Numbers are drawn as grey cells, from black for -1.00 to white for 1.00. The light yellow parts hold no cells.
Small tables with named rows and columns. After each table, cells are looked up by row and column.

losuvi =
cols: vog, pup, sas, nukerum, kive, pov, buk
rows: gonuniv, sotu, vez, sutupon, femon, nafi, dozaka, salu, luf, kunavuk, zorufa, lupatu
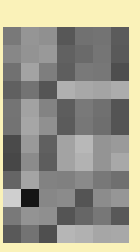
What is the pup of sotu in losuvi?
0.15
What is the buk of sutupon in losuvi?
0.35
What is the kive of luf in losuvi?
0.08
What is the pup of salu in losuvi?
0.09
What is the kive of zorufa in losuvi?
-0.20
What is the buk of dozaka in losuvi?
0.21
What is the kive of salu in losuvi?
0.40
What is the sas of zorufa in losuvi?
0.12
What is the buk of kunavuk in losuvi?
0.18
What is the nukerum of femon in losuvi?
-0.27
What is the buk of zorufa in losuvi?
-0.31
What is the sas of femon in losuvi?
0.03
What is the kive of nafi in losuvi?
-0.07
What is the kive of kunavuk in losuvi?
-0.34
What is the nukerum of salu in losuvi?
0.28
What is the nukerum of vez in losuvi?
-0.26
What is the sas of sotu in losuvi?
0.20
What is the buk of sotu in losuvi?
-0.30
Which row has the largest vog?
kunavuk

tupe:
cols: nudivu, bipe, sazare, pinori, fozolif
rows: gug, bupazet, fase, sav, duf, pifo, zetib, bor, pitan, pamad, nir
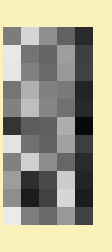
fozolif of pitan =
-0.72
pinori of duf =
-0.12
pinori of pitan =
0.59
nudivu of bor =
0.01
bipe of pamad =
-0.79
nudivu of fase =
0.80
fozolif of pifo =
-0.93

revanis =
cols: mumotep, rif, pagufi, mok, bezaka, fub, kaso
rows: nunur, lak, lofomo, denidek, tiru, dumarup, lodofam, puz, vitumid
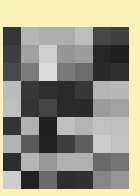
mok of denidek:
-0.67
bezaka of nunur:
0.48
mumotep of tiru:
0.50
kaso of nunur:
-0.50
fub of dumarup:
0.52
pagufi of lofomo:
0.72
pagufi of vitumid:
-0.17
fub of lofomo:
-0.68
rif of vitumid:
-0.74
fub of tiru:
0.22

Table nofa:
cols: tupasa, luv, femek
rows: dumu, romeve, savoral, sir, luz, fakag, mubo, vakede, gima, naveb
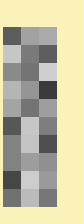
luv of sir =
0.17
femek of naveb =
-0.07
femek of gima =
0.21
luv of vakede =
0.23
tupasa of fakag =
-0.32
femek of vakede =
0.13
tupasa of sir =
0.42
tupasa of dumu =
-0.27
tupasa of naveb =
-0.11
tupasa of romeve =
0.55
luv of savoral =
-0.09
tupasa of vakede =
0.02

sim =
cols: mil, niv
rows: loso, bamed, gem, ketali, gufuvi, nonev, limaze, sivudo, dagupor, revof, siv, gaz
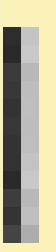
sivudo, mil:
-0.61
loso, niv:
0.54
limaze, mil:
-0.60
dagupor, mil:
-0.67
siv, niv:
0.50
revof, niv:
0.44
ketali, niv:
0.48
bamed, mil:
-0.67
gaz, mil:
-0.47
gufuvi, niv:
0.49
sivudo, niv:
0.53
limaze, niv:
0.49
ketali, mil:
-0.56
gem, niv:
0.44
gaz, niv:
0.36
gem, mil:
-0.54
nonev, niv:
0.48

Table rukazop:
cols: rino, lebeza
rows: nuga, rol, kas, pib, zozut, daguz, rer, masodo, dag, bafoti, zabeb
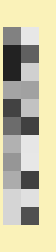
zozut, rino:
-0.48
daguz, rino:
-0.15
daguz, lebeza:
-0.50
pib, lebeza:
0.26
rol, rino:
-0.73
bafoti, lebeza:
0.76
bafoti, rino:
0.67
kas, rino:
-0.73
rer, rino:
0.39
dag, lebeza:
-0.50
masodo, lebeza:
0.81
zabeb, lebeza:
-0.37
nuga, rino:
0.01
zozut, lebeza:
0.52
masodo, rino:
0.18
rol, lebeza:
-0.25
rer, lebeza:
0.80
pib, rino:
0.29
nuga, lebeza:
0.81

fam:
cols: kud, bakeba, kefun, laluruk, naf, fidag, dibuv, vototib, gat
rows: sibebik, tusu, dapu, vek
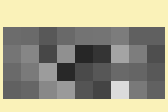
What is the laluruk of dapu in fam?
-0.69
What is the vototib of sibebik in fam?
-0.25
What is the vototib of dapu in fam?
-0.21
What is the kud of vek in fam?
-0.24
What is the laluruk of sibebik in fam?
-0.18
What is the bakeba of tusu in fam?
0.05
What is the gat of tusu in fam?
-0.39
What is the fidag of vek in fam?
-0.47
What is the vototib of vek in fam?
-0.05
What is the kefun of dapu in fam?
0.22
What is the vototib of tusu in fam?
-0.02
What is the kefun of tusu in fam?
-0.44
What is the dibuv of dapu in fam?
-0.18
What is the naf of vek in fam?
-0.34
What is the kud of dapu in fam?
-0.17
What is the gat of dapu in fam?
-0.31

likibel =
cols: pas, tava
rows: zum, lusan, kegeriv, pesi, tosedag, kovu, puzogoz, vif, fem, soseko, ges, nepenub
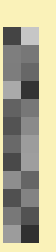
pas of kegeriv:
-0.02
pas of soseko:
-0.37
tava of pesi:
-0.60
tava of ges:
-0.36
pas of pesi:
0.33
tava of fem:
-0.21
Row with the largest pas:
pesi

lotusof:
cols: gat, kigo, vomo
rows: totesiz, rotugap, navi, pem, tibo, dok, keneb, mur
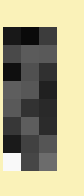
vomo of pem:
-0.75
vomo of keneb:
-0.33
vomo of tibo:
-0.68
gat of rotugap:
-0.43
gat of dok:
-0.57
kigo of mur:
-0.45
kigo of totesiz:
-0.92
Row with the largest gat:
mur

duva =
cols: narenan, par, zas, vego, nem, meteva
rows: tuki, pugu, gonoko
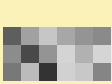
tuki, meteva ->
0.08
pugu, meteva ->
0.67
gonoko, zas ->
-0.60
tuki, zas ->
0.55
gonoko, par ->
0.47
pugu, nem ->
0.39
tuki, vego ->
0.31
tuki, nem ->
0.16
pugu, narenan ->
0.10
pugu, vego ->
0.66
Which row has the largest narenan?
pugu

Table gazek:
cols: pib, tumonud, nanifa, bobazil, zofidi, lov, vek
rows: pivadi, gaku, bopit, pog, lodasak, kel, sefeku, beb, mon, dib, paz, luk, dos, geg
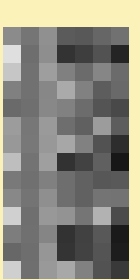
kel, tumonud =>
-0.07
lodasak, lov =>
-0.34
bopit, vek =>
-0.16
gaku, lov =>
-0.36
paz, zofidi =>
-0.08
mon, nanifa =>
0.00
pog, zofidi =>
0.01
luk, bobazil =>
-0.61
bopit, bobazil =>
0.00
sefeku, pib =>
0.19
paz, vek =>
-0.41
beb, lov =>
-0.25
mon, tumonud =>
-0.12
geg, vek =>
-0.55
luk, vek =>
-0.80

